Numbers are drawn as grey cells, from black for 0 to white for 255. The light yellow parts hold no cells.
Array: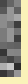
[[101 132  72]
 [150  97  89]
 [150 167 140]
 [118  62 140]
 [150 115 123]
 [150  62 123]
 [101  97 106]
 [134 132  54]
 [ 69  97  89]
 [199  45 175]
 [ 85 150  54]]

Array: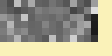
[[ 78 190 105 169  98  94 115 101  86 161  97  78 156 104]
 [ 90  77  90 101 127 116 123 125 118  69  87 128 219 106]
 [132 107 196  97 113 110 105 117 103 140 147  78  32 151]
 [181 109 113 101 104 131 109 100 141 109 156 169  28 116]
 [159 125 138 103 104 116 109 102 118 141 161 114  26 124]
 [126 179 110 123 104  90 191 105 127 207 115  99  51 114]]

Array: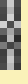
[[202  76  88]
 [180  66  73]
 [209  62  69]
 [ 77 195 209]
 [166  87  99]
 [185  42  56]
 [ 68 107 122]
 [176  59  61]
 [199  75  67]
 [185  58  74]]

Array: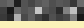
[[102  29  83  70  87  97  79  88  82  55 107  92]
 [ 23 103  84  93 198  85  75  43 129 191  49  62]
 [ 38 175  74  95  67  47  80  63  73 125  24  57]]

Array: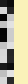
[[ 11  25]
 [ 37 215]
 [200   6]
 [226 193]
 [204   5]
 [204   6]
 [223 193]
 [ 37 214]
 [ 39 216]
 [ 13  24]
 [228 191]
 [ 41 216]]

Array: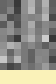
[[110  56 143 175 122 177  94 102]
 [129  65 143 183 119 164  99 101]
 [ 78  88 137 131 136 182  73 140]
 [141  80 134 171 113 136 125  91]
 [147 117 134 156 122 139  97 135]
 [ 97  58 150 176 131 204  56 131]
 [178 162 121 136 118  95 121 145]
 [102 143 121  98 132 134  99 155]
 [125 182 121  97 138 132  70 198]
 [ 69  85 127 111 129 155 116 107]]

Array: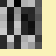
[[186   0 176 187  86  39]
 [ 23 141  43  39  95 190]
 [ 18 152  14  41  82 171]
 [ 33 197  37  15 100 189]
 [ 37 184  37  20 102 201]
 [208  36 173 198  56  41]
 [134  41 186 156  82  40]]

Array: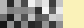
[[ 41 174  76 242 194 229  64 197 180]
 [127 136 134 150  48 246 100 235 180]
 [ 30 159  82 194  91 100 207 198 107]
 [144  39 132  39  51 148  56 142  22]]

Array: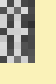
[[ 72 210  72  64 220]
 [201 106 217  75  81]
 [ 77 206  69  69 208]
 [ 65 215  65  49 209]
 [205 207 215  79  68]
 [ 64 214  63  73 197]
 [ 68 200  82  72 218]
 [ 82 213  79  83 214]
 [213 117 208  88  70]]
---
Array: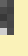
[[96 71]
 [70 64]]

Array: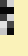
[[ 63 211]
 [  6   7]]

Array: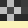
[[ 49 188]
 [190  72]]

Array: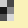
[[205  71]
 [ 23 138]]

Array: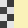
[[227  58]
 [ 67 223]]

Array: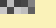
[[ 66 189]
 [199  75]]

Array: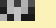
[[ 50 179]
 [ 28 185]]

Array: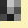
[[ 44 196]
 [ 39 145]]

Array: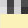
[[212  66]
 [226  78]]
